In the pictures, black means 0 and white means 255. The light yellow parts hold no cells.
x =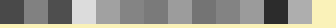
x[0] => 73
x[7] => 156
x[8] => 116
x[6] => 122

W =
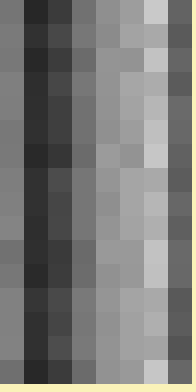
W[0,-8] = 117
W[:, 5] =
[157, 163, 147, 166, 163, 157, 147, 165, 165, 163, 153, 152, 164, 161, 161, 153]
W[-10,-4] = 155
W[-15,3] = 119
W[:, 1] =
[39, 49, 40, 46, 47, 48, 41, 49, 49, 46, 47, 42, 54, 48, 48, 40]
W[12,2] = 73
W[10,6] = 194
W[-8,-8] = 128
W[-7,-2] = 175
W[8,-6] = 70
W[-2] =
[130, 48, 77, 121, 147, 161, 164, 84]
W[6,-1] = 97
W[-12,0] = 126
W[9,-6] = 71
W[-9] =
[126, 49, 76, 118, 149, 165, 169, 92]
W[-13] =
[127, 46, 71, 119, 147, 166, 172, 91]
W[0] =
[117, 39, 59, 113, 143, 157, 201, 99]
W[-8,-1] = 103
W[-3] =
[129, 48, 69, 119, 145, 161, 175, 92]
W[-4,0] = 129
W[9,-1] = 95
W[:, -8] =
[117, 122, 120, 127, 126, 120, 121, 126, 128, 132, 113, 119, 129, 129, 130, 111]
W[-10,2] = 54
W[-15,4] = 139

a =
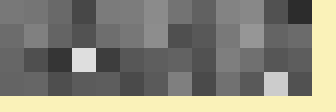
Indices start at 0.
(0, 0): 120
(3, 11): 204
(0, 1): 117
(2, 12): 93
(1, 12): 107
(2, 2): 53
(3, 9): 113
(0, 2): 105
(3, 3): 91
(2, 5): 87
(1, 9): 121
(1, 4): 110
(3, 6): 90
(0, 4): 123

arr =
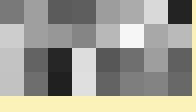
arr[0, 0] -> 121
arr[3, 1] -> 110
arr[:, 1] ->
[159, 159, 99, 110]
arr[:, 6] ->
[217, 168, 158, 131]
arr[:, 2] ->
[91, 151, 38, 32]
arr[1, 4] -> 184
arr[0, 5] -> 171
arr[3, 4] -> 99

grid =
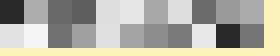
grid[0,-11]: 41
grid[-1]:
[225, 244, 113, 160, 223, 165, 140, 122, 233, 41, 117]
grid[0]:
[41, 173, 104, 94, 221, 230, 168, 222, 107, 153, 170]
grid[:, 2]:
[104, 113]

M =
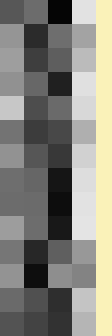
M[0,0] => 87
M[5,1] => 60
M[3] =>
[145, 103, 32, 224]
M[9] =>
[157, 109, 24, 228]
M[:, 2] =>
[5, 110, 94, 32, 106, 72, 56, 21, 13, 24, 95, 142, 46, 50]
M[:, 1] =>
[108, 43, 62, 103, 77, 60, 86, 102, 107, 109, 39, 14, 80, 67]
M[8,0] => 108
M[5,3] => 175
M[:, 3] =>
[226, 163, 187, 224, 216, 175, 209, 221, 226, 228, 152, 131, 196, 181]
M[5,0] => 115
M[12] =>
[106, 80, 46, 196]
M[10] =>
[118, 39, 95, 152]
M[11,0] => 147

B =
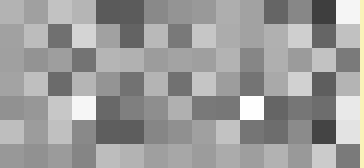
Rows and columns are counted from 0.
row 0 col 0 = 179
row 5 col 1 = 156
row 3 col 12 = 209
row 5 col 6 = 134
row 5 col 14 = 227
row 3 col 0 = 163
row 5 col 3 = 137
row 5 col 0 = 190
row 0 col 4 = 90
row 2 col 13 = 194
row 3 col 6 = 180
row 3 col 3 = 181
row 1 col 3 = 212
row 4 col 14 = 233
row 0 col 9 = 174
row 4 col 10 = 254
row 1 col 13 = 101
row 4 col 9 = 119
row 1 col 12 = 207
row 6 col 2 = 155
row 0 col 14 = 245
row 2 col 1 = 147
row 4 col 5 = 127
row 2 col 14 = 122
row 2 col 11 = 175
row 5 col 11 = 109
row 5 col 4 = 94
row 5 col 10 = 117
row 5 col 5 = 93
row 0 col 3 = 181
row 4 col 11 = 101
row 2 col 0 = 160
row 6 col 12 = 153
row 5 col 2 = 192

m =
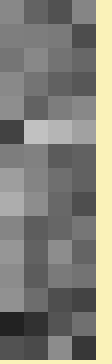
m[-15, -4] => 136
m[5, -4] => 66
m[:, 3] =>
[133, 77, 103, 87, 136, 161, 97, 97, 78, 118, 100, 115, 67, 112, 55]
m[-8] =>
[158, 132, 111, 97]
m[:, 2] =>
[81, 122, 115, 97, 125, 181, 91, 111, 104, 102, 141, 122, 78, 84, 140]
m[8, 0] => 173
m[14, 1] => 74
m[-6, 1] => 93
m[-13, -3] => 136

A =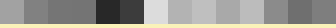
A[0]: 162
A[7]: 179
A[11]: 139
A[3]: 116
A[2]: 117

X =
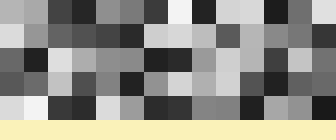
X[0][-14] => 181
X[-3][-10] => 142
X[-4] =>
[219, 150, 99, 81, 68, 42, 206, 215, 189, 90, 182, 137, 119, 54]
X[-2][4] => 130
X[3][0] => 88
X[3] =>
[88, 107, 194, 79, 130, 34, 146, 212, 176, 210, 83, 33, 96, 105]
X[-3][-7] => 42
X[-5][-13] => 169
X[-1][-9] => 156
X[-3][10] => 181
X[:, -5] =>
[212, 90, 207, 210, 129]
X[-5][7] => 243
